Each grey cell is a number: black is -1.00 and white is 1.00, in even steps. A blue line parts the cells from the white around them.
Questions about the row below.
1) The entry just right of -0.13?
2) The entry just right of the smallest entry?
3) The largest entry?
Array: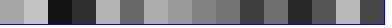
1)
-0.68
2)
-0.63
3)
0.52

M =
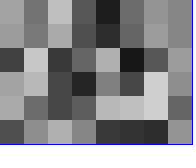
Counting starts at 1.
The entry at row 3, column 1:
-0.49
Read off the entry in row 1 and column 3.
0.50
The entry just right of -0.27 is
0.44
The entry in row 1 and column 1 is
0.28
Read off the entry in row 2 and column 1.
0.22
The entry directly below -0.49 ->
0.28
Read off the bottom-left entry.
-0.38
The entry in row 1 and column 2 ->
-0.10
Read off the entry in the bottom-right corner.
0.16
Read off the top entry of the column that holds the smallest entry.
-0.15
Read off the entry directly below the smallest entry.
-0.44
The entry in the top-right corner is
0.05

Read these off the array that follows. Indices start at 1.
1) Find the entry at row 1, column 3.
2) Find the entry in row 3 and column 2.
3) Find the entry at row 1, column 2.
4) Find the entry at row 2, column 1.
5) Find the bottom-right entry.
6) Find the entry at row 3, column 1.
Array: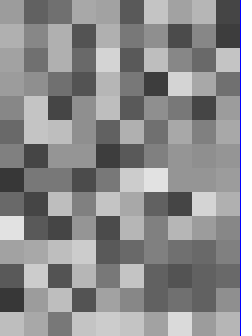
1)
-0.12
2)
-0.12
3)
-0.24
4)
0.38
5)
0.43
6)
0.27
